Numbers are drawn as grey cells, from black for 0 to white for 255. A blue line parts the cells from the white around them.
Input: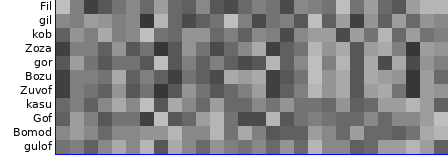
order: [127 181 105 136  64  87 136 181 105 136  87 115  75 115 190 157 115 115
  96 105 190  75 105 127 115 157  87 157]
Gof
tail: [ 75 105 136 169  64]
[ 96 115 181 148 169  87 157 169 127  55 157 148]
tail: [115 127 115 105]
[105 136 105 136 136 157 190]
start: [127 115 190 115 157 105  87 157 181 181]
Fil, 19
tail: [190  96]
[157  64 148  96 157 105 148 136]
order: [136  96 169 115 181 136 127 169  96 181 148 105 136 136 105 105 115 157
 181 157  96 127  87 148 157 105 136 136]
gulof

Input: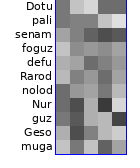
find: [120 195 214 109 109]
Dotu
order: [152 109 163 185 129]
Rarod
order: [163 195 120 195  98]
muga
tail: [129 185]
[205]

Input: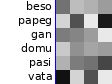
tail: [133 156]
[233]
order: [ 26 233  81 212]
papeg
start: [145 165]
domu, 2

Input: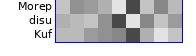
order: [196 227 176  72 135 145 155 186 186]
Kuf
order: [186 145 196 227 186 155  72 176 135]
Kuf

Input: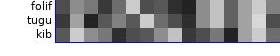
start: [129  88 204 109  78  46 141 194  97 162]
tugu, 5
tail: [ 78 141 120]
[ 57 109 204  78  88  46  35 141 194  97 162 204 129]
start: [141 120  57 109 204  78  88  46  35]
folif, 2
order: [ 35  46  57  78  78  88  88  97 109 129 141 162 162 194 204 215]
tugu
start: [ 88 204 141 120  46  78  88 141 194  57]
kib, 1
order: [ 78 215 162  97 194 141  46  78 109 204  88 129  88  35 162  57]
tugu
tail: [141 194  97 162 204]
[129]

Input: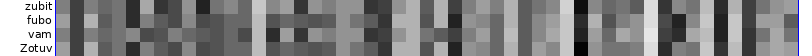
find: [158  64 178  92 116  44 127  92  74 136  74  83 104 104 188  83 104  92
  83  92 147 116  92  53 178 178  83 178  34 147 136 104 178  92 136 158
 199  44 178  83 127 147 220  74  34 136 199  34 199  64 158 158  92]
fubo
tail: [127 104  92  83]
[104  74 188  44 158  53 147 127 147 147  53  64 147 178 116  92  64 127
 158 104 188  92 136 168 199  34 158 104 168 147 230  64  44 168 188  34
 199  53 116 168 116]
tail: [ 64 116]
[147 158]
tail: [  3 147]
[116 116 127 220  44 127 116 199  53 188  53 147 168 158]

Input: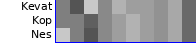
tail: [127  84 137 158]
[178 158 146 168 105]
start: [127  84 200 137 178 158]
Kevat, 1
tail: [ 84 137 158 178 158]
[146 168 105]

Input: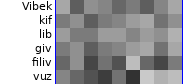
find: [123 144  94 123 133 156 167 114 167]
giv
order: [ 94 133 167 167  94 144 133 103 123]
Vibek
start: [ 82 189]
filiv, 5

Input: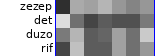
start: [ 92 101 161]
duzo, 3
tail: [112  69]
[ 92  81  81 122]
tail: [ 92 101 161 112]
[202]

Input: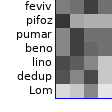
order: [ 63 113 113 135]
pumar
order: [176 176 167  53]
pifoz
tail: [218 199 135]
[230]
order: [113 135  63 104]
beno
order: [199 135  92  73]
lino

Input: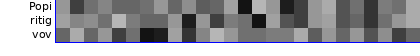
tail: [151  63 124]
[112  19 161  83  63 151 161  83 102  52 112 151 171]
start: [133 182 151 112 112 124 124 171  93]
vov, 11
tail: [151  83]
[142  63 102]
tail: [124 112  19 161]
[ 83  63 151 161  83 102  52 112 151 171]
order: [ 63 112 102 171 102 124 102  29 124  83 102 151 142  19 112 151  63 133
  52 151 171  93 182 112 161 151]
vov
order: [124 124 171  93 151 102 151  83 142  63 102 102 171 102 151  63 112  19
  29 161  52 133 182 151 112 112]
vov
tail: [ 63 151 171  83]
[112  52 124 112 171]

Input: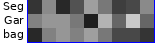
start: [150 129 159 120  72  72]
bag, 3
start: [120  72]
bag, 6
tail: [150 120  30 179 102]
[201 102]
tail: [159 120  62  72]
[138]
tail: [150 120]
[ 30 179 102 201 102]

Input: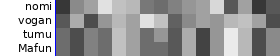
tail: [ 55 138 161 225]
[193 184 120 109 129 150 161 216  88 161  55  88]
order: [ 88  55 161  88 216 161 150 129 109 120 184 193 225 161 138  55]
nomi
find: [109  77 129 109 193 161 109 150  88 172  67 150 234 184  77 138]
tumu
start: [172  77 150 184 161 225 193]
vogan, 2
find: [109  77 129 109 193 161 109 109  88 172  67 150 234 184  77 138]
Mafun

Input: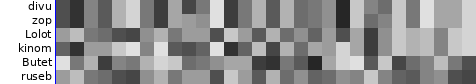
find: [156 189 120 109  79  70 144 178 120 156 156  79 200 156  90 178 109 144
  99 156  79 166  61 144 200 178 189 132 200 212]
Lolot
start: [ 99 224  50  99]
kinom, 11
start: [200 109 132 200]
zop, 22
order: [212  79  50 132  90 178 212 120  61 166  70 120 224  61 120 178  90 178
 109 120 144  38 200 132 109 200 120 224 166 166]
divu
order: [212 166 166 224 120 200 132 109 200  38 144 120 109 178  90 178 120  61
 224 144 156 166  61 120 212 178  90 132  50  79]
zop

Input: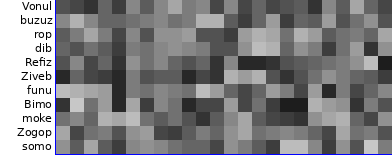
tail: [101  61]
[135  92 135 166 124 135  70 135  70 101  70  82  92  51 135  92 166 101
  70]
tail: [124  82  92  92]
[ 40  70  51 177 156 177  82  51  82 113 145 124 101  92  61]

